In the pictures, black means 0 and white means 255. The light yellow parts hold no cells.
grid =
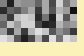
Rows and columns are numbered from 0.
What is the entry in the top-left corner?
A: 128
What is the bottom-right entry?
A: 197
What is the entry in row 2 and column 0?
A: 128
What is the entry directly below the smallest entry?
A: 181
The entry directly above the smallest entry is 168
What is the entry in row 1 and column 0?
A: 43
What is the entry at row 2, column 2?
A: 197
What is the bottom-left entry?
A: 223
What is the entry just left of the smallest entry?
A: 156

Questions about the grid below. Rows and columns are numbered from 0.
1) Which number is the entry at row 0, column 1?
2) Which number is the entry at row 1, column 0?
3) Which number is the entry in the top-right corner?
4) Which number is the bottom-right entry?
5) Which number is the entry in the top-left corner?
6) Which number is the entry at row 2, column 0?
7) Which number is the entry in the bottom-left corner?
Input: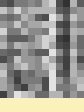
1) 77
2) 196
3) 93
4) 122
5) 93
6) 122
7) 64

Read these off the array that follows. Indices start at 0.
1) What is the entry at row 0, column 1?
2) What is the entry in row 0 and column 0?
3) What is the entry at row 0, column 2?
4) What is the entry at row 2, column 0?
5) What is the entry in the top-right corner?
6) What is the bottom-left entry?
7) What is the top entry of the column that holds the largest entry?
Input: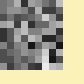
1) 130
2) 116
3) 177
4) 78
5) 189
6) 146
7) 116

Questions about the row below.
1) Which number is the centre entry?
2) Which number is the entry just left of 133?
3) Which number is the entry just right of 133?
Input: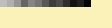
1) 88
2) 101
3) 117

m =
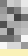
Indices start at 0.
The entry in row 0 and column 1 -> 205
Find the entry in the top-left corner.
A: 126
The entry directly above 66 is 126
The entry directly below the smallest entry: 168
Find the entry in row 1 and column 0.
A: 153
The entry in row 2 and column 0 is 168
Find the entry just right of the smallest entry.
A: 110
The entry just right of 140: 247

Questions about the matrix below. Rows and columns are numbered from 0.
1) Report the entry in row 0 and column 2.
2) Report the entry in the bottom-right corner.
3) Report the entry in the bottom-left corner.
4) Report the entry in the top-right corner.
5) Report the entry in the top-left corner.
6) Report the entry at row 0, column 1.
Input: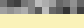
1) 63
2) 63
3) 159
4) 103
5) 117
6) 75

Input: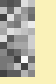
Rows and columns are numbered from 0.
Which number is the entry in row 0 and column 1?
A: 81
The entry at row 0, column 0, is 93
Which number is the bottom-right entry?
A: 135
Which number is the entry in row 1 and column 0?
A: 193
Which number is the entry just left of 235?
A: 206
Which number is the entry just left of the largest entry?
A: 66
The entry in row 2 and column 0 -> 66
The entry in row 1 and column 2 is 206
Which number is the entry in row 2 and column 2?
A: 135
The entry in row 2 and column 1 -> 222
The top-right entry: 193
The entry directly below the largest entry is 66
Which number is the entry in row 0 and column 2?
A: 93
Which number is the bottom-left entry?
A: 66

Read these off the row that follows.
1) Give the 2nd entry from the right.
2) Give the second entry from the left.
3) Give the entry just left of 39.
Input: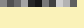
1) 179
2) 81
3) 164

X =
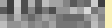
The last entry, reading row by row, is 147
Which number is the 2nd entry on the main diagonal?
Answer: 63
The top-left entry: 163
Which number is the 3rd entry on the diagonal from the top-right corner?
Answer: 147
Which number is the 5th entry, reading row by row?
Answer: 177
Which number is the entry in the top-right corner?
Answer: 63
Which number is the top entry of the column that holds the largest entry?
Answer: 105
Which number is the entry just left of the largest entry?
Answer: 163
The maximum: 217
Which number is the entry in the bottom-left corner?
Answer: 189
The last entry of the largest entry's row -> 147

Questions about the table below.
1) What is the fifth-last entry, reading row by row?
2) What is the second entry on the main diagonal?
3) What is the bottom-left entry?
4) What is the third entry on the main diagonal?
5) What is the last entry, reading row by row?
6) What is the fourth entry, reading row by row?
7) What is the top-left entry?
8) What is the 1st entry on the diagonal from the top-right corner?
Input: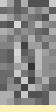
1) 131
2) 118
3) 174
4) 118
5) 174
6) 174
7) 202
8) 202

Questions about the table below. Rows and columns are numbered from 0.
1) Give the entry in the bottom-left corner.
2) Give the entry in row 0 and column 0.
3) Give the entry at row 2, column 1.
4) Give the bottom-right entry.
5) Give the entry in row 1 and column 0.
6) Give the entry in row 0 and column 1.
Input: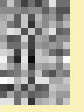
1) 226
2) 123
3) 181
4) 197
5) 139
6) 197

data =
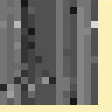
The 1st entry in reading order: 117
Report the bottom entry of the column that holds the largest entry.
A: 81
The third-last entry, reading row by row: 133
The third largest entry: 158
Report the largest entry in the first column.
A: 133
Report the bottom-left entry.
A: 117
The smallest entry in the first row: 23
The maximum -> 216
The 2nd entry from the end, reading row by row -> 117
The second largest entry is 184
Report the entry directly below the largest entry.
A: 81
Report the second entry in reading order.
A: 105
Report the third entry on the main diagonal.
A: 117
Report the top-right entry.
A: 81
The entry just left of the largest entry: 117
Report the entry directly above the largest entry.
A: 81

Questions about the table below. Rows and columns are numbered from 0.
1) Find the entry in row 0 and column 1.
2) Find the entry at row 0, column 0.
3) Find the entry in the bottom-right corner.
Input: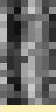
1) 59
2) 99
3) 86

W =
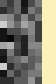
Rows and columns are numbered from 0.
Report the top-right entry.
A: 121
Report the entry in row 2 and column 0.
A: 149
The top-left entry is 92
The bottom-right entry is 76
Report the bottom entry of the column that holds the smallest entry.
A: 45
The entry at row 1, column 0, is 45
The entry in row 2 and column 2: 76
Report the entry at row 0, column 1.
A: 60
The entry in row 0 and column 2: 106
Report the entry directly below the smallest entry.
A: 176
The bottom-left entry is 45
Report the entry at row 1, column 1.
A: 76
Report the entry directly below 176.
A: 121
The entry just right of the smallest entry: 60
